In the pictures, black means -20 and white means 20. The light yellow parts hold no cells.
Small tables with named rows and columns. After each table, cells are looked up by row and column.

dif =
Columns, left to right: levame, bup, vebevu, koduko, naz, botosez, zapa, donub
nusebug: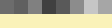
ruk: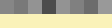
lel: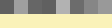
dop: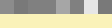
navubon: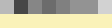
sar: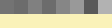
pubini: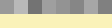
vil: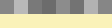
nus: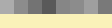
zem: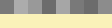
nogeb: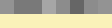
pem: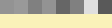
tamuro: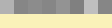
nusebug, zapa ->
11
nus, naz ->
1
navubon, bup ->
-9
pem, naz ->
-4
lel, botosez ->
-3
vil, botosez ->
-2
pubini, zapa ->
6
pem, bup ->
4
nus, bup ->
2
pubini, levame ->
4
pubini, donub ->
0
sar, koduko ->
-3
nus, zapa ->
5

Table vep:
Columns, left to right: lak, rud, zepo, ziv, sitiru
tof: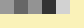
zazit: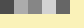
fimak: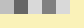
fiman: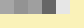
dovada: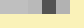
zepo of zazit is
1
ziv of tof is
-12
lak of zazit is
-8
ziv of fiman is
-4
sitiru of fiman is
16
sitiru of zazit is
-4
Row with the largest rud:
dovada

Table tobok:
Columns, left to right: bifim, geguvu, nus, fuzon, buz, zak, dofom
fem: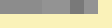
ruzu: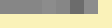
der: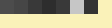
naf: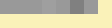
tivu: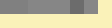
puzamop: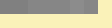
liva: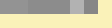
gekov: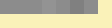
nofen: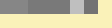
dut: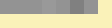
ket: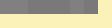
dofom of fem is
3
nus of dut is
3
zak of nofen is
10
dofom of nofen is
-2
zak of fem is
-1
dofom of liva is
1
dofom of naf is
4
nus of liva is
2
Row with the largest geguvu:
naf

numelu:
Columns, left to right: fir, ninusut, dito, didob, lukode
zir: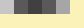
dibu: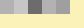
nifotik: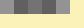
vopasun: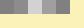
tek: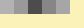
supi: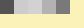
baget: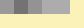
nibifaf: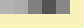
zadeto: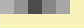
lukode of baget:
7
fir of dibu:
8
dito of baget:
3
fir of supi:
-7
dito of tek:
-8
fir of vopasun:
0
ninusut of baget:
-2
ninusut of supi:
12
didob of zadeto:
1
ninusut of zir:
-6
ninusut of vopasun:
2
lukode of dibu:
5
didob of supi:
8
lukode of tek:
6
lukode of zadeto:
6
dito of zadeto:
-8
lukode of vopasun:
0
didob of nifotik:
-5

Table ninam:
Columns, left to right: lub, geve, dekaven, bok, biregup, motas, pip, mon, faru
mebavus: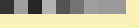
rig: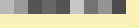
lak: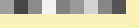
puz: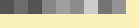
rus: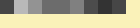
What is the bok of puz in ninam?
1
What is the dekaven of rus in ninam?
3
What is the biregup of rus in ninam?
-3
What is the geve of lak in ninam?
-9
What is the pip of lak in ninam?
13
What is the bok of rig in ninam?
-4
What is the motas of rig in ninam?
11
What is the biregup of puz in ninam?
5
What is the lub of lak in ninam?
5
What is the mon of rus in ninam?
-12
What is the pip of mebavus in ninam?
5
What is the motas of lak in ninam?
4
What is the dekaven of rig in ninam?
-7
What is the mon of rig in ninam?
3
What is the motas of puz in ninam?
2
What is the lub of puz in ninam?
-7
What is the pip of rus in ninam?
-8
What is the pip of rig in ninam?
-2

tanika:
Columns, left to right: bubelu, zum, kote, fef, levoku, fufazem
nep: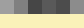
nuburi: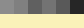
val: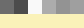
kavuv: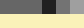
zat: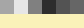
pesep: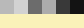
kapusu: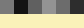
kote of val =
19
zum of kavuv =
-4
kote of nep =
-9
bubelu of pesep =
9
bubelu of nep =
5
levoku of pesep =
-11
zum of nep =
0
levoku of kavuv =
-2
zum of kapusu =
-17
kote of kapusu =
-5
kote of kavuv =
-4

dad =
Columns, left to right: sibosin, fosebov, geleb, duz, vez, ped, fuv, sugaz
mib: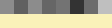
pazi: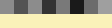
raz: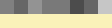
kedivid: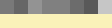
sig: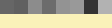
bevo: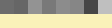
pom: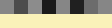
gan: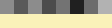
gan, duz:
-8
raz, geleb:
3
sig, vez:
3
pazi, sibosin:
2
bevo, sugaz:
10
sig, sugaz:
8
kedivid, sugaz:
11
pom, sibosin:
1
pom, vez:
1
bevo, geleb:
3
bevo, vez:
2
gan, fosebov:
-6
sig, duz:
-3
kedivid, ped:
-3
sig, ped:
4
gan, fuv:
-3

